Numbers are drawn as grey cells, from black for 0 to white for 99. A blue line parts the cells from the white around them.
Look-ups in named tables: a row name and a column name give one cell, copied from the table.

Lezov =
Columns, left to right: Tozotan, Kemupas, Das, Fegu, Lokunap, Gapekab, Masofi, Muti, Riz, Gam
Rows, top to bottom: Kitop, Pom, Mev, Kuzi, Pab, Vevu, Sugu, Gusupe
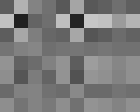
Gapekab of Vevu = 32
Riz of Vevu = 51
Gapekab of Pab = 36
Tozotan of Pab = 57
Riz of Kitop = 43
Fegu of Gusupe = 47
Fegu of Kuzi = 43
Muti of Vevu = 56
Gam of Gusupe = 56
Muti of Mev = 36
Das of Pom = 39
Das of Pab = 42
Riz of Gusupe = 51
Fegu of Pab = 50

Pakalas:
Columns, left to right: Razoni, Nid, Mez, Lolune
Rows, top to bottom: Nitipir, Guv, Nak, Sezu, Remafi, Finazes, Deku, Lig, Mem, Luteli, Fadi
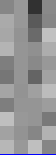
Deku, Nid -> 57
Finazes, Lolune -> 63
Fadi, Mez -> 74
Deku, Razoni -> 64
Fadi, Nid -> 59
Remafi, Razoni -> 49
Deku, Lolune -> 73
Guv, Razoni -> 66
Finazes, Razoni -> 46
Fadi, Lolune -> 52
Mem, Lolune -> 47
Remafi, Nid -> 58
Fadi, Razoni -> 71
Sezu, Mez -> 56
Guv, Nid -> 59
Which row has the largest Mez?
Fadi

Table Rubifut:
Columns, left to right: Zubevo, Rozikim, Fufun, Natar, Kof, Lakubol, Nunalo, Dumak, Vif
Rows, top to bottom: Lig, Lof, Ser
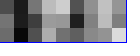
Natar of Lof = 60
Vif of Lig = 58
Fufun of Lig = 46
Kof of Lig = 80
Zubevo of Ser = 42
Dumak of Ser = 57
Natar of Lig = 73
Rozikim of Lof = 11
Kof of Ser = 44
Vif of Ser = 85
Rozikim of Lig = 10
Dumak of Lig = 75
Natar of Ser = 67
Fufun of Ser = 31
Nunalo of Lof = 50
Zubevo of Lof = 45
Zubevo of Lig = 30
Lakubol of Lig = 32
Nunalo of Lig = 56
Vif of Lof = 49

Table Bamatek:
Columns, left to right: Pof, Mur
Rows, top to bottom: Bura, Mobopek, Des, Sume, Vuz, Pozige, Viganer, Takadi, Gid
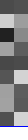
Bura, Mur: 31
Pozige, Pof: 33
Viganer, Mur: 36
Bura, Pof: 29
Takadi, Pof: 63
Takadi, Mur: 35
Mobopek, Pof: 80

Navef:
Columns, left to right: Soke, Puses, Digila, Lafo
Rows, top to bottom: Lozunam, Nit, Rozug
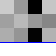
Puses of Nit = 72
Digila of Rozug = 1
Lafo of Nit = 52
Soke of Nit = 62
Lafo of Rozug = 69
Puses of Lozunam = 59
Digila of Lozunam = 0
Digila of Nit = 59
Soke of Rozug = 67
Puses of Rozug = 58
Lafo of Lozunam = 77
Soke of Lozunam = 79

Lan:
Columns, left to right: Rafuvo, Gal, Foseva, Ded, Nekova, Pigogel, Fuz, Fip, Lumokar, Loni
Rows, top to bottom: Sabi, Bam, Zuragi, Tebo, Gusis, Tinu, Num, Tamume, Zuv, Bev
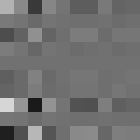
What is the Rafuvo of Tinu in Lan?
37
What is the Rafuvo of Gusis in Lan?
44
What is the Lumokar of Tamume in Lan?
37
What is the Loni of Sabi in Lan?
40
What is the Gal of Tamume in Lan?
58
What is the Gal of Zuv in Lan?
45
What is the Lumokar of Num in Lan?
46
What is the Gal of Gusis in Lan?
44
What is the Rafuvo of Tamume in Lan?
83
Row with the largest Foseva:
Bev

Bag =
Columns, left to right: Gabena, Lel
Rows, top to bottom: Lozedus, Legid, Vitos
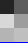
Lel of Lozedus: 36
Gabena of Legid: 84
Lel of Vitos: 74
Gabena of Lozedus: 14
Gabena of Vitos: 70
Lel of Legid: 61
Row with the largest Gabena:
Legid

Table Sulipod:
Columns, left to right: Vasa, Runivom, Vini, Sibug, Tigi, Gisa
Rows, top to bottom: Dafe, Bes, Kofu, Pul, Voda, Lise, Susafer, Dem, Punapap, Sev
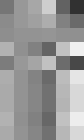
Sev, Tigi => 71
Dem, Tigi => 70
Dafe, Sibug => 80
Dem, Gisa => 84
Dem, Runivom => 57
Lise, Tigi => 73
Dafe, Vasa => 46
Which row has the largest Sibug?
Dafe

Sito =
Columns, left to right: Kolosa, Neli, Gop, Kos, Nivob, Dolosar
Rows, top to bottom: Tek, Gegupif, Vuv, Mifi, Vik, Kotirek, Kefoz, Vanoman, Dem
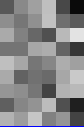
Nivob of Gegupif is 43
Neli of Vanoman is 52
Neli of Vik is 65
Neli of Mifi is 45
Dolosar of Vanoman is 12
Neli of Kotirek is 38
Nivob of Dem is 58
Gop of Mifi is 65
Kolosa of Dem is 69
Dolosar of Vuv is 88
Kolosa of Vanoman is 37

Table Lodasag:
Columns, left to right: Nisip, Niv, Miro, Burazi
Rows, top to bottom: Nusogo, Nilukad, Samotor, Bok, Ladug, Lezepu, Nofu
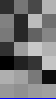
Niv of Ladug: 13
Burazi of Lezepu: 5
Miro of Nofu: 60
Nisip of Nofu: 59
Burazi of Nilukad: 43
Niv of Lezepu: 63
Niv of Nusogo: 46
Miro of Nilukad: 73
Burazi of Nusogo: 70
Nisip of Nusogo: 18
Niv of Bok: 61

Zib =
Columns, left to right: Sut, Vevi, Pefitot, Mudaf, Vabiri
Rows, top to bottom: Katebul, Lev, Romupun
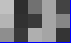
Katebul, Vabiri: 26
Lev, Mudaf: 64
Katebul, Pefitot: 44
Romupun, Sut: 55
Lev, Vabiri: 52
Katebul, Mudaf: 64
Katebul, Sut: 75
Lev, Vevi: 19
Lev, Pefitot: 22
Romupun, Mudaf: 64
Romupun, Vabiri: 20
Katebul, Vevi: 18
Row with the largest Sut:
Katebul

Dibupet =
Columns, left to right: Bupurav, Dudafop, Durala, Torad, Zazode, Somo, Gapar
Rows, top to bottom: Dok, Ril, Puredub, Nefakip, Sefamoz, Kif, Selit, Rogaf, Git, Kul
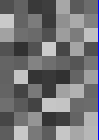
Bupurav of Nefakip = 32
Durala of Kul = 47
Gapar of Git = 70
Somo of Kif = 39
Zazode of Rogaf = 76
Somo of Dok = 35
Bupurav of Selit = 39
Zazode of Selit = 63
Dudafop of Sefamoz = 37
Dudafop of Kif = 76
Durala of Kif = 20
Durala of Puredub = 41
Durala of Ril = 48
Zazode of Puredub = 61
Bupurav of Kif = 38

